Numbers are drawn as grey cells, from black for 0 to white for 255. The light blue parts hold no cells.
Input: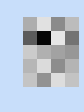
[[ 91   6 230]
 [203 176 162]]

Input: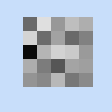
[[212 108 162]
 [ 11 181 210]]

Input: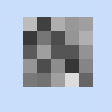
[[ 57 118  77]
 [ 91 159  85]]

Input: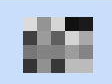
[[ 64 155  95]
 [119 131 129]]

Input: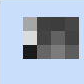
[[219  67  98]
 [ 27 102 123]]

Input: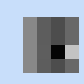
[[136  93  77]
 [136  94   5]]
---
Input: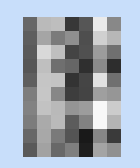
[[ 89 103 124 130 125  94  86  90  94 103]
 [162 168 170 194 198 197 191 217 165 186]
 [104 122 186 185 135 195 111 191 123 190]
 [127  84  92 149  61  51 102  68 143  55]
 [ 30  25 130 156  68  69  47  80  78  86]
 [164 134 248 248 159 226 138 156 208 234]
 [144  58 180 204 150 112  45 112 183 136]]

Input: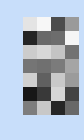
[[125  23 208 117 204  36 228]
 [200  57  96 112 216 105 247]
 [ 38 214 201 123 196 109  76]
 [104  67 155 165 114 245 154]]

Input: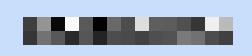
[[ 54  63]
 [114 148]
 [ 88   9]
 [ 42 253]
 [ 86  89]
 [ 36   2]
 [ 77 105]
 [ 74  77]
 [ 66 221]
 [ 79  94]
 [ 83  92]
 [122  80]
 [113  54]
 [ 77 239]
 [ 64 186]]

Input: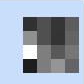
[[ 29 254 144  49]
 [125 126  80  80]
 [149  88  52  53]
 [100 118 100  93]]

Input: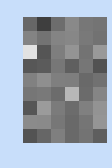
[[ 83 139  86 118 129  87 226 131 103]
 [102 138 155 121 143  91  85 115  62]
 [127 119 123 108 127 119 126 132 109]
 [105 105 108 183 126  95 148 135 137]
 [115 117 128 107 105 118 115 121 119]
 [ 94 149 147 133 113  82 153 114 116]]

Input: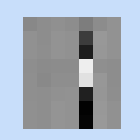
[[144 144 143 143 142 145 145 136]
 [142 142 142 137 139 142 141 141]
 [148 148 145 142 140 147 147 144]
 [146 146 146 142 140 145 145 141]
 [  5   2  32 225 238  29  60 125]
 [153 152 150 151 143 151 152 140]
 [145 145 142 141 141 146 146 146]]
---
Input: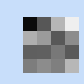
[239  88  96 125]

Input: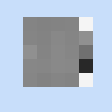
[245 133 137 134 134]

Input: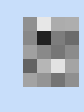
[174 125 137  99]

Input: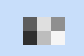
[143 189]

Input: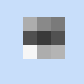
[122  57 246]

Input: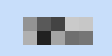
[199 111]

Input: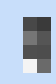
[ 58 118]

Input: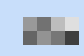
[223 119]

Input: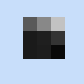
[194  31  26]
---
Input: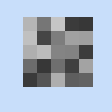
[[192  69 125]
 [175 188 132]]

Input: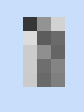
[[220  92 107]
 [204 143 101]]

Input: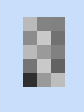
[[140 201 113]
 [186 154 129]]

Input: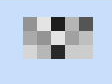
[[170 148 227]
 [214 183  40]]

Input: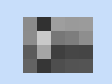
[[140 201 119]
 [ 91 165  63]]

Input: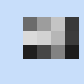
[[218 210 182]
 [ 31  70 130]]
